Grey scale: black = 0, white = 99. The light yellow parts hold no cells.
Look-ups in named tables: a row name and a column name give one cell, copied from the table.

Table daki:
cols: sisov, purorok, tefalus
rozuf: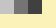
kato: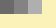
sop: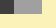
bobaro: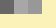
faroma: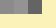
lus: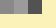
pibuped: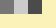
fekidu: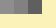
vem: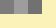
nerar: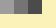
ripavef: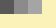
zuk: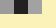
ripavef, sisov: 34
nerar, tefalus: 29
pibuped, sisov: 46
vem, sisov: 48
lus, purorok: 60
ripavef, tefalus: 64
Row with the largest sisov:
rozuf

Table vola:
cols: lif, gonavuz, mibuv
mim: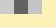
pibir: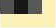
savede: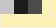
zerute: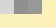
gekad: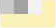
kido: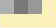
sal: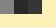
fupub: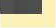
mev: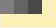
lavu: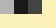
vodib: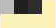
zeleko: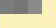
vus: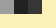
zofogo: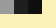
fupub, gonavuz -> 29
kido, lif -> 68
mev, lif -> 49
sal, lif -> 51
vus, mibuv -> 21
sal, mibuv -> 21
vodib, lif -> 73
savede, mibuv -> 29
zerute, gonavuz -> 56
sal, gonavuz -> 16
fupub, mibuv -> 30
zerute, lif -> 83
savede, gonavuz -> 11
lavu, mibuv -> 26
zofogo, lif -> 60

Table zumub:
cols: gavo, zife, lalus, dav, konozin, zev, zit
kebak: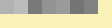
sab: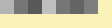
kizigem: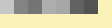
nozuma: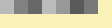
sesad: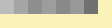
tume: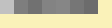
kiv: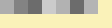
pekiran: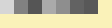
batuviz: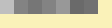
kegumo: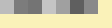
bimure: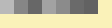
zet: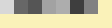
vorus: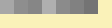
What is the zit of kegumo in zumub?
53
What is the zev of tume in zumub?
46
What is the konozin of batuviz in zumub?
59
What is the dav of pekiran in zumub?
66
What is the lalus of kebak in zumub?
47
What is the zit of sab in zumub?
49
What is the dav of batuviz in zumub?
51
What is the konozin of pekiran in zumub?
55
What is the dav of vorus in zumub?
68
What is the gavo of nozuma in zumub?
72
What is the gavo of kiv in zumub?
67
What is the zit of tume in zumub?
42
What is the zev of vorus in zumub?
50
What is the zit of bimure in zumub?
38
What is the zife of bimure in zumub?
52
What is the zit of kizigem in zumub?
32
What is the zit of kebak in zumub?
50
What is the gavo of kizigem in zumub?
77
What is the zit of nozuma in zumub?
47
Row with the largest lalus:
sesad

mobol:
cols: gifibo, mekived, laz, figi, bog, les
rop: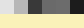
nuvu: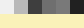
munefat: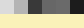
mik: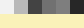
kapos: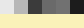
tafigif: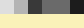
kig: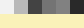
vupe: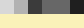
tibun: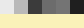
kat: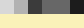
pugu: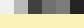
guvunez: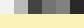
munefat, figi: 40
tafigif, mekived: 70
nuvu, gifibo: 93
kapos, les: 11
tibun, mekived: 72
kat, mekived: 69
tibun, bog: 45
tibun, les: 12
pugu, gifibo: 93
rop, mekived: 71
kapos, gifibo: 90
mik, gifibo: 94
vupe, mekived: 69
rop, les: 11
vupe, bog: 40
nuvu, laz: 24
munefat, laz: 22

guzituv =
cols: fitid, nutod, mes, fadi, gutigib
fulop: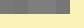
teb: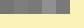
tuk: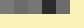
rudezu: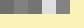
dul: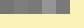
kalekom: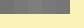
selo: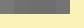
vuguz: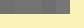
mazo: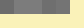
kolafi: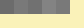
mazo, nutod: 48
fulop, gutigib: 46
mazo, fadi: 43
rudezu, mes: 45
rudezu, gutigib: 51
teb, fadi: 56
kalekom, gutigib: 46
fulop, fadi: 49
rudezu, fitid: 43
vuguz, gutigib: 46
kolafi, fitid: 42
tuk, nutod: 42
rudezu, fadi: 86
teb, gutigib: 47
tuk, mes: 46

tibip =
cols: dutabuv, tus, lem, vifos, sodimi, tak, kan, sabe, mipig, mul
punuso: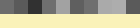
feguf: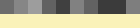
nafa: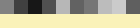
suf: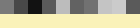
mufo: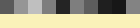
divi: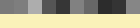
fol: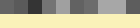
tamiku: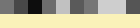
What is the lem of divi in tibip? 67
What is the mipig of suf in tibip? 79
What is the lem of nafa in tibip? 9
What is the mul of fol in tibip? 36
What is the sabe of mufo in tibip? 12
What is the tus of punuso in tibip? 35

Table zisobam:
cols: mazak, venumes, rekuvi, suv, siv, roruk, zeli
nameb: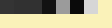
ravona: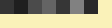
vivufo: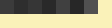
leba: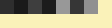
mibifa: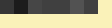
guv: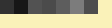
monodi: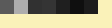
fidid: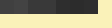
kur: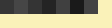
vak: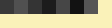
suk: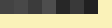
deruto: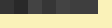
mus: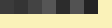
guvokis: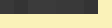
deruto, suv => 21
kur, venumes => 27
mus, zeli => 14
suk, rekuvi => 23
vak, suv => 11
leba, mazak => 18
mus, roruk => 32
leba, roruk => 21
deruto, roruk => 24
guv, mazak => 19
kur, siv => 25
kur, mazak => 21
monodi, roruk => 6
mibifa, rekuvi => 27
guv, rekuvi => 32
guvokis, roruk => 22
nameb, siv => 60
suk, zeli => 13
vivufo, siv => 25

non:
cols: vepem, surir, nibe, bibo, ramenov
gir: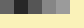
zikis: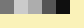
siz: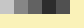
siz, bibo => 17
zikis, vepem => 46
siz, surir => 52
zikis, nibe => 67
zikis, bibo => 33
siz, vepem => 77
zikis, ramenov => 6

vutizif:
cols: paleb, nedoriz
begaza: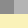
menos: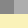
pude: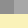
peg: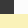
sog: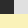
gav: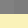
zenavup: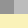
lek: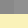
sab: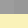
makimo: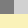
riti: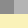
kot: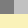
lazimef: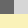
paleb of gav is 50
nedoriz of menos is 67
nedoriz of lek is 56
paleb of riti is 54
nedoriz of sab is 59
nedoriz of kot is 75
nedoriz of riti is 70

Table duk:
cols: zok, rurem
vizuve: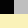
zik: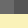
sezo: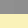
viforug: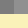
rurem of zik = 33
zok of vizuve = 1
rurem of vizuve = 74
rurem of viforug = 56
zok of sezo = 56
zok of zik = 41
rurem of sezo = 55
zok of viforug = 48
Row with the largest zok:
sezo

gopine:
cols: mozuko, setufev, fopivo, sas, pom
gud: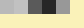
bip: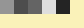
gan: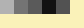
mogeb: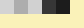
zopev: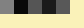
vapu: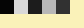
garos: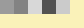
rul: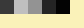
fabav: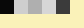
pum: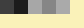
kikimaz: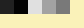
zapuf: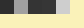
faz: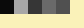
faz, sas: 41
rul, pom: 1
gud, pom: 59
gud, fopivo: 35
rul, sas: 14
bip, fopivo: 39
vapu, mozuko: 2
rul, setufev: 74
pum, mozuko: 24
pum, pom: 66
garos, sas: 32
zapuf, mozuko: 18
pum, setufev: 11
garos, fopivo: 84
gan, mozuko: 69
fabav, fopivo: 68
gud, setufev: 75

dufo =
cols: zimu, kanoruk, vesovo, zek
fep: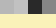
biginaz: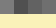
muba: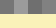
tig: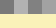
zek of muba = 50
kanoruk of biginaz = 31
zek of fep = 52
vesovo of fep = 16
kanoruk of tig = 69
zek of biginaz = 43
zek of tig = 63
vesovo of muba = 43
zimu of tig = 47
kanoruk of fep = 75
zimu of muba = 46
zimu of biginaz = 48
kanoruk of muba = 60
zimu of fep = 71
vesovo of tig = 50
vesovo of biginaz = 38

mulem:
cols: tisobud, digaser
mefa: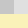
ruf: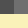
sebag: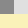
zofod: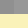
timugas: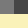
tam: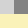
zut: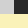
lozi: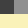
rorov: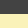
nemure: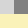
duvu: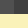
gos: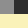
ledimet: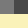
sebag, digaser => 87
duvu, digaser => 25
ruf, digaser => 43
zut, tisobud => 81
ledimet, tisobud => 47
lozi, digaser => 56
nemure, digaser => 50
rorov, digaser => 26
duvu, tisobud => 31
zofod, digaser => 59
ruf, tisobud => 31
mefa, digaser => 87
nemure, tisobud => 83
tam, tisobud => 82
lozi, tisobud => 25
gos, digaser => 18
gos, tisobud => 55

